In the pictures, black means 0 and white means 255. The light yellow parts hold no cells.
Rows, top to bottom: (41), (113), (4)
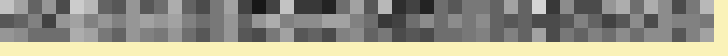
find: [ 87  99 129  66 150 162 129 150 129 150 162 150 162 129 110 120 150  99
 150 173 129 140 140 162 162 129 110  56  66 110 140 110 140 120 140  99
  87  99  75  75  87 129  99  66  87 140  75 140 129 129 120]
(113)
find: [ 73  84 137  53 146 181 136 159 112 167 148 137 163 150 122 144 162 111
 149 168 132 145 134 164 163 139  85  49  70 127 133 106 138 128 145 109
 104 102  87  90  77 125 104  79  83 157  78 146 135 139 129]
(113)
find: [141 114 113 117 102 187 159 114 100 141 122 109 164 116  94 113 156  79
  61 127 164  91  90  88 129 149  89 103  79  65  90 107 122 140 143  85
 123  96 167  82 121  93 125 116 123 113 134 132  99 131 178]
(4)
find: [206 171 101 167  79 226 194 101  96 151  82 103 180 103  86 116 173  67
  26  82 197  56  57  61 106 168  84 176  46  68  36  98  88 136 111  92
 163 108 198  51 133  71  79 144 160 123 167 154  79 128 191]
(41)
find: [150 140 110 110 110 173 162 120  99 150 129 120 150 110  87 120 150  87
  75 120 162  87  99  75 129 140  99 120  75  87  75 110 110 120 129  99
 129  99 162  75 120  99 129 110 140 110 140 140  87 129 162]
(4)

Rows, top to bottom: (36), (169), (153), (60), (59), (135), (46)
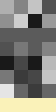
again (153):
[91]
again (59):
[25]

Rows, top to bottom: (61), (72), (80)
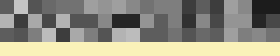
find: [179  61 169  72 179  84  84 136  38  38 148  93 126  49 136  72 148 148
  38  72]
(72)
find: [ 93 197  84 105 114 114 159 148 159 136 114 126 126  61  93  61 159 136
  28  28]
(61)
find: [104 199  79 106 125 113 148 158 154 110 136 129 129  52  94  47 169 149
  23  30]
(61)
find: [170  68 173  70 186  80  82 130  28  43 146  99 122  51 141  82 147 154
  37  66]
(72)

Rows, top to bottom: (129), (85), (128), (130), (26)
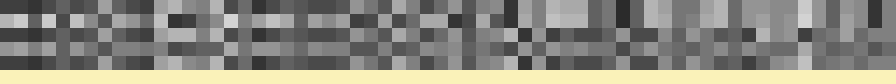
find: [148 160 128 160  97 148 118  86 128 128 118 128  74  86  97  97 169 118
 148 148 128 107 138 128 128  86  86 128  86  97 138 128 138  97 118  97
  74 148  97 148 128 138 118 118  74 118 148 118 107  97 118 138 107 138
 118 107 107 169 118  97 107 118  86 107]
(130)
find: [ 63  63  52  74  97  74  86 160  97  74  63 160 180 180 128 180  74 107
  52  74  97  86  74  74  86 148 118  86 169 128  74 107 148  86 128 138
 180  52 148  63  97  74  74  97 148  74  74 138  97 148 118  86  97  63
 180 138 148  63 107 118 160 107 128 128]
(128)
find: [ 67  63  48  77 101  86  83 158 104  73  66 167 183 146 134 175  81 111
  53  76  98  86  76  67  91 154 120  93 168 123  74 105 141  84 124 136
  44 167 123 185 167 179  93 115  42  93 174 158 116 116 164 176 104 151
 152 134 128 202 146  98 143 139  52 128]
(129)

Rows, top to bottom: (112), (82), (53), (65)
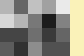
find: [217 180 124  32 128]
(82)
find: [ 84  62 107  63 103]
(53)
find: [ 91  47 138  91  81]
(65)

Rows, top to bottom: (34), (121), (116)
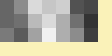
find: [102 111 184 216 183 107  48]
(121)
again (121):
[112]
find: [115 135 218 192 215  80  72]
(34)

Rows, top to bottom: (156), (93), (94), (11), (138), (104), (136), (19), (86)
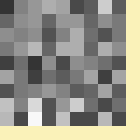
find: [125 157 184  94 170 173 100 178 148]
(11)
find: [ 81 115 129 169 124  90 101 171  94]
(136)
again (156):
[92]
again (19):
[111]

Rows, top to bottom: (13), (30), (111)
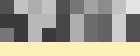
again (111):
[59]
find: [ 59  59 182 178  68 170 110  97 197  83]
(30)
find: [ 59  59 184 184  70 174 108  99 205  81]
(30)
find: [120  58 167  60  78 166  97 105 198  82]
(111)

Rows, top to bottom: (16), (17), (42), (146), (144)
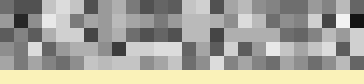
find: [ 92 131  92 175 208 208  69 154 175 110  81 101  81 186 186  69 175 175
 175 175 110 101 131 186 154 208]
(42)
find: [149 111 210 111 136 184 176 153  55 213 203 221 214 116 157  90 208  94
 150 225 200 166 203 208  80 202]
(146)

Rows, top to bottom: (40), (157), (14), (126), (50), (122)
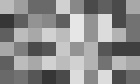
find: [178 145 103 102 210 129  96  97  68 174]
(40)
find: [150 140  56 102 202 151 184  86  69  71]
(126)
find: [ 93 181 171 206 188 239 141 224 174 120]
(14)

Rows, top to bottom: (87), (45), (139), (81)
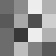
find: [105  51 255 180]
(139)
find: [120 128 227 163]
(87)
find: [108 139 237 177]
(87)

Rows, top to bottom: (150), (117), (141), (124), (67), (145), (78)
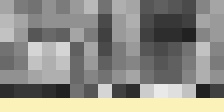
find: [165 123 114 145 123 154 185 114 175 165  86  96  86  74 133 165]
(150)
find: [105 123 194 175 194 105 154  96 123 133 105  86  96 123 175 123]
(67)
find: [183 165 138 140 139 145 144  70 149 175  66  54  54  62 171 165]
(117)

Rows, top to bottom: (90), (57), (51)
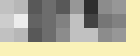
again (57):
[129]
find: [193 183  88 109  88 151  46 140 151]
(90)

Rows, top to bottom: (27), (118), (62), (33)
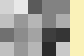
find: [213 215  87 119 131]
(27)
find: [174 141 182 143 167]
(118)
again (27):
[130]
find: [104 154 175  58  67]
(62)

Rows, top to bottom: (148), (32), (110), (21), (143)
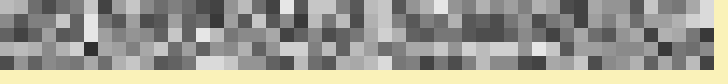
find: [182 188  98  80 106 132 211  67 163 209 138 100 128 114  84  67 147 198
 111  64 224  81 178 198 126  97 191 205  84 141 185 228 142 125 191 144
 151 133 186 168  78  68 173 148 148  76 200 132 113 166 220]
(148)
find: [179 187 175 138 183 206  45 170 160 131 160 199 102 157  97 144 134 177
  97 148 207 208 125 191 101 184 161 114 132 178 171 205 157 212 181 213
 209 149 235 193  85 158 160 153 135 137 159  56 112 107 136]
(21)
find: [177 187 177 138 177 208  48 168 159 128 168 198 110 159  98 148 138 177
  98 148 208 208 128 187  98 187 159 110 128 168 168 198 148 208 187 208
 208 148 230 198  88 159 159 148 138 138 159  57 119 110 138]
(21)
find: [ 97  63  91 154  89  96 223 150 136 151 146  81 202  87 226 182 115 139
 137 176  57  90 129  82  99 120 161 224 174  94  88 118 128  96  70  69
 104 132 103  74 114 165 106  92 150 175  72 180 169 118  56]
(110)
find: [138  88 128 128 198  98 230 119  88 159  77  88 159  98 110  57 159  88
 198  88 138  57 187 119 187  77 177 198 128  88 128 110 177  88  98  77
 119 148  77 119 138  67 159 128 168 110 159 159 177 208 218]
(32)

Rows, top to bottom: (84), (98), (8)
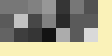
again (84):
[119]
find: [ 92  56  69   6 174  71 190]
(8)
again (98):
[90]
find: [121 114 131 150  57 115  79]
(84)
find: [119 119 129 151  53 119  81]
(84)

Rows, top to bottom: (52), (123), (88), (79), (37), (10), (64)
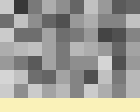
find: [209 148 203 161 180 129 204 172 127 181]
(64)
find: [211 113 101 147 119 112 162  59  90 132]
(88)
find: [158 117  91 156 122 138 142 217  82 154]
(37)

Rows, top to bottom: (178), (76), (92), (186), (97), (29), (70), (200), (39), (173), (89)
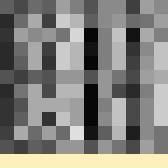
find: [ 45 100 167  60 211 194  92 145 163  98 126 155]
(76)
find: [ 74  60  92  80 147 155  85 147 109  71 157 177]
(29)
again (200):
[170]
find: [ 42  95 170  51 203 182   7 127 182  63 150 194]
(97)
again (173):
[107]
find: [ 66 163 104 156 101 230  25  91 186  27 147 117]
(173)
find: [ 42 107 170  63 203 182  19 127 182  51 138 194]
(186)

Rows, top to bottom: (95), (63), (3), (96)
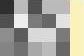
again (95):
[186]
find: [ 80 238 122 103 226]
(63)
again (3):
[217]

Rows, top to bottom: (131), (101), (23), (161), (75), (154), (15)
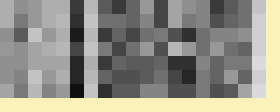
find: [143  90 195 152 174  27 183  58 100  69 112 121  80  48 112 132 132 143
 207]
(23)
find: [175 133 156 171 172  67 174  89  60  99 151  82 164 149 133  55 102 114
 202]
(131)
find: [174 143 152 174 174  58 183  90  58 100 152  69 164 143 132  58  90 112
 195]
(131)
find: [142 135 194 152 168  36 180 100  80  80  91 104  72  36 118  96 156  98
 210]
(154)
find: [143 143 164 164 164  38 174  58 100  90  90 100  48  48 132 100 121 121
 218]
(75)
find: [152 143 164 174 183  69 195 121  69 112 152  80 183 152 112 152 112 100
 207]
(161)

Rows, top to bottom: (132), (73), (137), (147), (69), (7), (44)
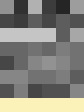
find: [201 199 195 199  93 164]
(137)
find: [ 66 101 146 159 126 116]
(69)
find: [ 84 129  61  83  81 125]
(44)
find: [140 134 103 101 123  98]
(7)
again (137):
[197]
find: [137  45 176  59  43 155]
(132)
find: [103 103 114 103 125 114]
(147)

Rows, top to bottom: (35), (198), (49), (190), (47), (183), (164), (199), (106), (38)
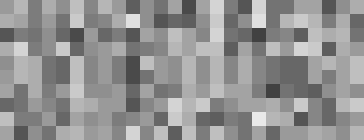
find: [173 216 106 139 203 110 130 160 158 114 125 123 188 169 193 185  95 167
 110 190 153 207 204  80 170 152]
(190)
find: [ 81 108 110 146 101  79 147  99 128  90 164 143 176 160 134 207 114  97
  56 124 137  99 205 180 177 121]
(49)
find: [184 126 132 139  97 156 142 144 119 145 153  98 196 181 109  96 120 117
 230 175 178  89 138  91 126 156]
(106)
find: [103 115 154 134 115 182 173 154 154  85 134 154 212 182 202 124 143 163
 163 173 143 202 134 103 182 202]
(199)
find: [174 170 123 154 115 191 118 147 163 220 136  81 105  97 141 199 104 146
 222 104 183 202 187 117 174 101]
(198)

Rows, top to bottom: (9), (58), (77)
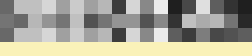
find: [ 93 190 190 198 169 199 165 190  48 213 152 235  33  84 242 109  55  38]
(9)
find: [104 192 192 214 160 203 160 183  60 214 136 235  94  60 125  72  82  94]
(77)
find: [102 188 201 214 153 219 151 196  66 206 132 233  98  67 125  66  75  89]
(77)

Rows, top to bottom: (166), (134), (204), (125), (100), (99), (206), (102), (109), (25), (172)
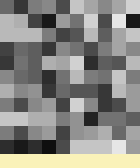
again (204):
[185]
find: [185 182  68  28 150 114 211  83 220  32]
(134)
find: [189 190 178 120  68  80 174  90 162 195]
(204)
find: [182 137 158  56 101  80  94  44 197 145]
(206)

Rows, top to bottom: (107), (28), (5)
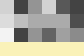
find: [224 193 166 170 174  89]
(28)
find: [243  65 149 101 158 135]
(5)
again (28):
[171]
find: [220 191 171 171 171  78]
(28)
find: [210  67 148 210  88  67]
(107)

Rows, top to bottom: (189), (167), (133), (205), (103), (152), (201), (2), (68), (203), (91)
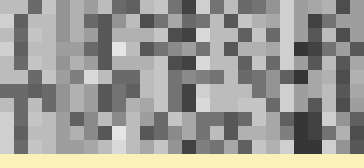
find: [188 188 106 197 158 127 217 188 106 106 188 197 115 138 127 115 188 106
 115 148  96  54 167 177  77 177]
(152)
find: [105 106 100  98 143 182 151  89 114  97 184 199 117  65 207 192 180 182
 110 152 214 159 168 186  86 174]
(201)
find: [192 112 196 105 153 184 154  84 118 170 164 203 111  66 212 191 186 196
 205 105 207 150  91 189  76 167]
(2)

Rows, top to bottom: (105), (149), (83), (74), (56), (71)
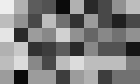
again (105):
[177]
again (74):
[82]
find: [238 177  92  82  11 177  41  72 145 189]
(105)
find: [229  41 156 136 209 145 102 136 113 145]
(83)
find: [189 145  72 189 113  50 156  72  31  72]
(149)

